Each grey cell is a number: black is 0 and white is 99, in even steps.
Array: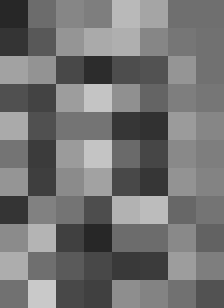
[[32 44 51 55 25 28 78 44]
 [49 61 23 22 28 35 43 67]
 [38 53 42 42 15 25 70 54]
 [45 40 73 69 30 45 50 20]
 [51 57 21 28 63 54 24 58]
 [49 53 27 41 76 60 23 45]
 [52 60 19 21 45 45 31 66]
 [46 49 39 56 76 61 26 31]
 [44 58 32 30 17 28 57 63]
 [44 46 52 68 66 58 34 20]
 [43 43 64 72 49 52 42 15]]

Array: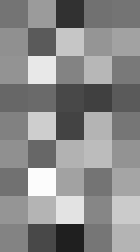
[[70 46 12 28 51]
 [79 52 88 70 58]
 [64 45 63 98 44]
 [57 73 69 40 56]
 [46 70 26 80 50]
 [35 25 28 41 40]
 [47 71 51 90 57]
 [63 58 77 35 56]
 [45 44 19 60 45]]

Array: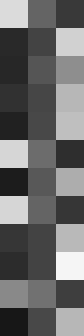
[[71 28  9]
 [24 44 53]
 [95 26 17]
 [72 26 21]
 [21 39 83]
 [67 34 11]
 [18 42 83]
 [74 28 13]
 [71 27 19]
 [55 33 15]
 [81 26 16]
 [22 39 85]]

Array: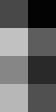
[[31 71]
 [16 52]
 [36 75]
 [ 1 28]]

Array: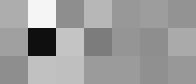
[[59 56 60 60 74 75 55]
 [66 55 58 48 76  6 62]
 [57 61 59 71 55 95 67]]

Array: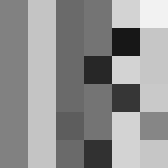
[[77 82 19 41 76 50]
 [52 82 45 36 76 50]
 [78 21 45 41 76 50]
 [77 82 15 41 76 50]
 [77  9 45 41 76 50]
 [94 82 45 41 76 50]]
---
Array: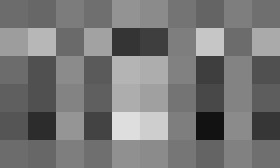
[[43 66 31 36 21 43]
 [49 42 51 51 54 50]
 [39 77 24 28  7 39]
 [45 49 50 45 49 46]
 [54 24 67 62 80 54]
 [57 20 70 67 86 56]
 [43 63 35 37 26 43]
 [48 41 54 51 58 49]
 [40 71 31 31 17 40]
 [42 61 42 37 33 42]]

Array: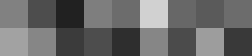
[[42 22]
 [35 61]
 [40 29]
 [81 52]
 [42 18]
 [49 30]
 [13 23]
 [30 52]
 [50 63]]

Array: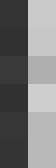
[[78 77 68 80 72 72]
 [20 19 22 19 21 20]]

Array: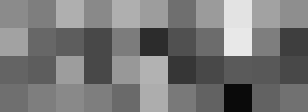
[[55 24 28 44]
 [63 49 34 38]
 [88 90 35  4]
 [60 42 28 38]
 [43 31 21 47]
 [61 17 69 67]
 [68 48 59 41]
 [53 28 28 49]
 [68 36 61 53]
 [49 40 36 49]
 [54 63 39 43]]

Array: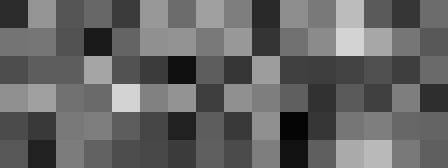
[[42 34 41 18 39 37]
 [21 46 24 49 40 47]
 [35 65 31 25 49 72]
 [73 82 26 35 46 66]
 [47 54 24 19 21 37]
 [55 44 25 37  2  7]
 [16 20 61 49 56 49]
 [49 59 21 56 22 29]
 [62 47 36 24 36 37]
 [42 57  6 57 13 23]
 [59 56 23 50 27 28]
 [23 39 32 82 36 30]
 [40 10 64 41 49 38]
 [33 32 36 44 47 48]
 [58 46 36 62 22 13]
 [17 45 30 56 29 34]]

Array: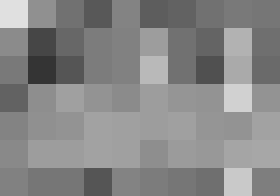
[[46 43 41 57 63 65 49]
 [47 69 66 81 57 64 78]
 [44 39 31 57 58 59 43]
 [38 44 44 58 62 60 46]
 [36 61 72 61 61 55 48]
 [51 50 50 54 62 62 51]
 [34 48 48 57 63 63 33]
 [44 40 33 62 57 61 46]
 [56 27 20 55 56 61 46]
 [87 54 47 38 51 53 50]]

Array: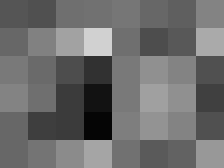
[[51 66 31 25 31 59]
 [37 34 51 56 51 38]
 [40 30 56 62 57 35]
 [46 43 47 47 49 44]
 [44 81 19  7  2 64]
 [43 63 30 23 23 54]
 [31 50 41 43 24 45]
 [33 40 47 51 40 40]]
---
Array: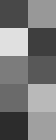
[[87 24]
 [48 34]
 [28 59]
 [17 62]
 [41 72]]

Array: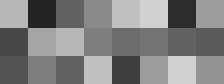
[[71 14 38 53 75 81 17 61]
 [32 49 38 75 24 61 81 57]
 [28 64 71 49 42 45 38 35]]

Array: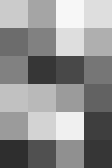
[[50 21 28 46]
 [18 31 56 21]
 [42 50 86 68]
 [79 64 96 86]
 [75 72 60 38]
 [60 82 93 24]]

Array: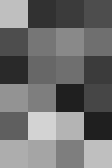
[[74 19 23 30]
 [16 40 43 23]
 [30 46 53 43]
 [57 49 12 27]
 [67 64 49 74]
 [37 82 70 12]]

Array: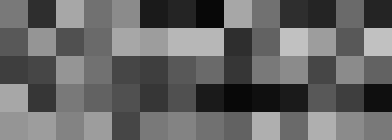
[[47 18 65 44 54 10 14  3 65 44 18 14 41 14]
 [65 21 47 38 31 21 31 10  3  6 10 34 24  6]
 [24 27 58 44 27 24 34 41 21 47 54 27 54 38]
 [34 58 31 41 65 61 71 71 18 38 75 61 34 75]
 [58 61 51 61 27 47 51 44 38 68 41 68 54 47]]

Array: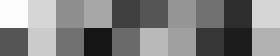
[[33 79 44  8 41 72 62 21 11 69]
 [98 83 55 65 25 33 58 44 18 83]]

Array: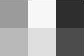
[[72 86 29]
 [60 96 18]]

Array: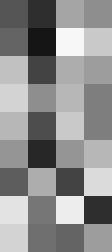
[[39  8 96 78]
 [58 15 58 71]
 [33 18 64 55]
 [75 26 67 61]
 [71 30 78 49]
 [82 43 39 61]
 [88 46 92 18]
 [82 55 71 49]
 [36 67 26 85]]
